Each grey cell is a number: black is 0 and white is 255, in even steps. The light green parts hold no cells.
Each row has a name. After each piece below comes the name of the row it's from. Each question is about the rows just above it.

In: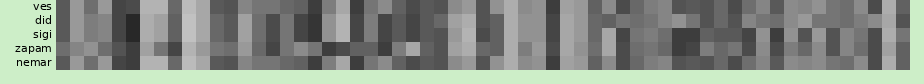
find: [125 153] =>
zapam
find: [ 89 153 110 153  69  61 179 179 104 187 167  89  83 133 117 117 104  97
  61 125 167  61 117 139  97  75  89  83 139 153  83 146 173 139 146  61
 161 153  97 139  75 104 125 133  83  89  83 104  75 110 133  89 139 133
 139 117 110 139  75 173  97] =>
nemar
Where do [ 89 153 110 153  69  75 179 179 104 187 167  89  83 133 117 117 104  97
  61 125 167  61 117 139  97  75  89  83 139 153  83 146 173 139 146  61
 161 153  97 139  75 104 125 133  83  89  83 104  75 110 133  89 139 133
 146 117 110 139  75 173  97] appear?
ves
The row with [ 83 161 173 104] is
zapam

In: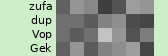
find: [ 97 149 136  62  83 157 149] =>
zufa
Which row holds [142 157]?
Gek
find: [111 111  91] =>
dup
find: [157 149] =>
zufa
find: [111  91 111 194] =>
Vop
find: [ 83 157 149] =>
zufa

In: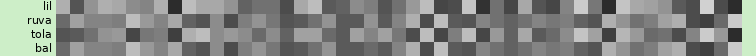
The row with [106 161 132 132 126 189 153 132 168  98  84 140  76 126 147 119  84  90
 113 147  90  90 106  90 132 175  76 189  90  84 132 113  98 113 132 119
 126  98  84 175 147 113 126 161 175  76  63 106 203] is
bal
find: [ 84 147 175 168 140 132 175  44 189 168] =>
lil
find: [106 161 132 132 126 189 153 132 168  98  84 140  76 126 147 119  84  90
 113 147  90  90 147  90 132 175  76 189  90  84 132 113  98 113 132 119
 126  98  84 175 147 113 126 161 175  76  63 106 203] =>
ruva

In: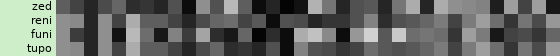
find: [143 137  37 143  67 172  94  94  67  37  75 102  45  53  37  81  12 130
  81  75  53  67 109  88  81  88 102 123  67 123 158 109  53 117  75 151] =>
tupo
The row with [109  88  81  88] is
tupo
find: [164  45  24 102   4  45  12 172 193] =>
funi
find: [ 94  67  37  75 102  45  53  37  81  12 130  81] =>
tupo
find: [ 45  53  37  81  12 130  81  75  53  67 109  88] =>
tupo
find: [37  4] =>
zed
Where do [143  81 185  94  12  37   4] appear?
zed

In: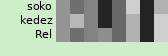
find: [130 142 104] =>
Rel
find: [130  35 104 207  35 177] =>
soko
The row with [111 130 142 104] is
Rel
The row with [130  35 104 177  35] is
kedez
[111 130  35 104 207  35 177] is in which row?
soko
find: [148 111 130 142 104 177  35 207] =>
Rel

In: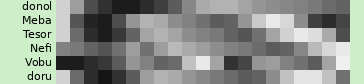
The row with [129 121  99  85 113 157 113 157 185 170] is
Nefi
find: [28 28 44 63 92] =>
donol
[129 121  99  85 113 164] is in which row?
Tesor
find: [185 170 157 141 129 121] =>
Nefi
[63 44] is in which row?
Meba
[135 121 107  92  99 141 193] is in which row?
doru

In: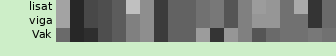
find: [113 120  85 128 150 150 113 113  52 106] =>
viga
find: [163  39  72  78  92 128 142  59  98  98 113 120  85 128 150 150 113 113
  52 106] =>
viga
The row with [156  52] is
Vak
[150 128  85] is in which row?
Vak
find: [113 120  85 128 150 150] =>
viga
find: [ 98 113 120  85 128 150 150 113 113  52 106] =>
viga
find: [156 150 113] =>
lisat

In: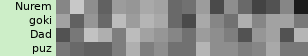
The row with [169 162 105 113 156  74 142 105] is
Nurem
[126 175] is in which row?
puz

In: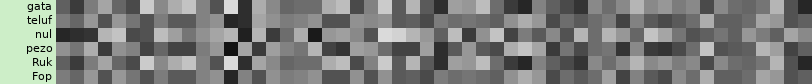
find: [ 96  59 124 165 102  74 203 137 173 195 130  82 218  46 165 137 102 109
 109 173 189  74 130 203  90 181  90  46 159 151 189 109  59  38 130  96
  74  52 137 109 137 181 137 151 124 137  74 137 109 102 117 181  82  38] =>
Ruk
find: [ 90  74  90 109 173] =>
teluf
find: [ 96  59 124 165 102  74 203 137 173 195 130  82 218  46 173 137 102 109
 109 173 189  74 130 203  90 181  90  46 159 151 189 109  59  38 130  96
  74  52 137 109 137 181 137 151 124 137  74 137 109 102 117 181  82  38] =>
gata

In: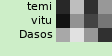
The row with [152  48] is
Dasos
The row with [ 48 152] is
temi
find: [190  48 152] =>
temi

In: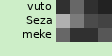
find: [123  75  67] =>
Seza
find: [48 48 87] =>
meke
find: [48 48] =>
meke
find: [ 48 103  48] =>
vuto
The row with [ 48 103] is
vuto
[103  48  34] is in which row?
vuto

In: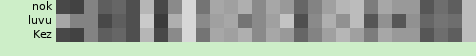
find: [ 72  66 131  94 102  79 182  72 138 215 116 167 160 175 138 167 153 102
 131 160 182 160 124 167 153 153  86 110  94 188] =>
Kez
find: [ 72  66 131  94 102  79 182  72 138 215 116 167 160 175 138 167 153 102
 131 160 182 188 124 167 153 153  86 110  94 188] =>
nok

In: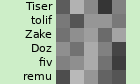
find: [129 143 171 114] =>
fiv
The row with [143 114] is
Doz
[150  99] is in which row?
remu

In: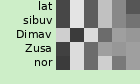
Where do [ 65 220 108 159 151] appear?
Zusa
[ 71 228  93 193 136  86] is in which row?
lat
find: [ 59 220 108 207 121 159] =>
nor
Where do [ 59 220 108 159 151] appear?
Dimav

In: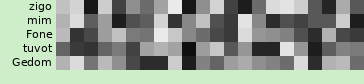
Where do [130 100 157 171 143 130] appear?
Gedom
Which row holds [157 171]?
Gedom

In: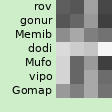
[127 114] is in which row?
Memib
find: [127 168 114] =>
Gomap

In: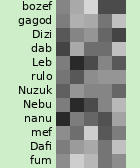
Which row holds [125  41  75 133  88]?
Leb
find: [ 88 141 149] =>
rulo
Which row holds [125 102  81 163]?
nanu

